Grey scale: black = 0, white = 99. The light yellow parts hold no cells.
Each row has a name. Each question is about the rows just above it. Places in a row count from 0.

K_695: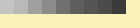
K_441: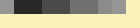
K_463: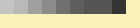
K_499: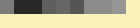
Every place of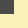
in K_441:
3 4
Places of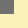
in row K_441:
5 6
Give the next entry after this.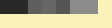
[58]
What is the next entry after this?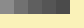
[23]
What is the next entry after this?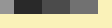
[54]

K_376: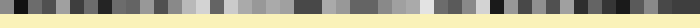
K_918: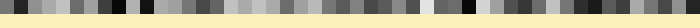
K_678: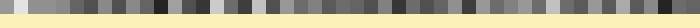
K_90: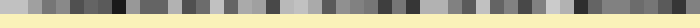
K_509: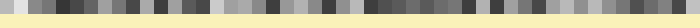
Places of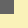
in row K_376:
9 15 25 26 42
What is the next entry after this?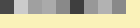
[24]
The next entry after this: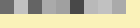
[35]
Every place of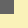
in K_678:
5 10 25 31 49
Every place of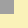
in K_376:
4 20 28 40
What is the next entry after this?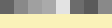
[82]

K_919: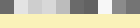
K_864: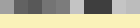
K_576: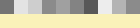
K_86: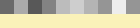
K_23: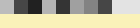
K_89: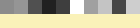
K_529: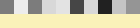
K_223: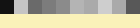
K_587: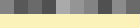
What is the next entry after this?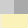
[34]
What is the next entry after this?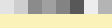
[54]
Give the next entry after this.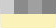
[34]
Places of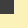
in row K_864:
6 7

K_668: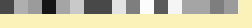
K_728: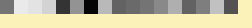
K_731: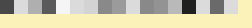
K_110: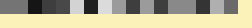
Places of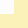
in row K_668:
10
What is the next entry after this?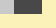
[88]
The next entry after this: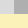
[35]
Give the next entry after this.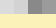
[85]
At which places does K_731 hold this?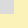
1 5 9 14 16

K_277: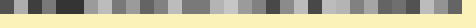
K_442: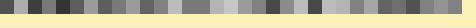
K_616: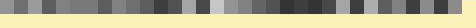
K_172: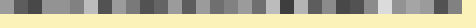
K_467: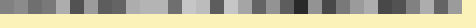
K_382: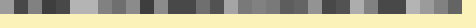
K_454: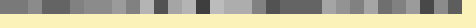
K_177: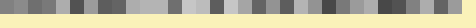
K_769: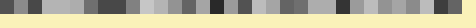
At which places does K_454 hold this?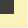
14
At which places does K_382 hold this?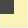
1 4 12 13 23 27 28
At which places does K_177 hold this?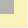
10 11 21

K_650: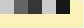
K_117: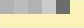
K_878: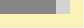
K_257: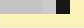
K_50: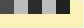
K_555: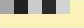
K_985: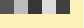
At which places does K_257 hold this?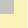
0 1 2
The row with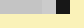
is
K_257
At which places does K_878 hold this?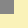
0 1 2 3
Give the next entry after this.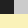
[17]
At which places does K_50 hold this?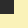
2
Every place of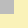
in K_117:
1
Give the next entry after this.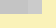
[9]

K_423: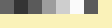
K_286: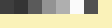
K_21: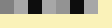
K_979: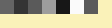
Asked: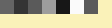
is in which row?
K_979
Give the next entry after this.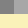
[5]
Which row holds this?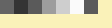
K_423
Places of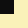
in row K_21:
2 5

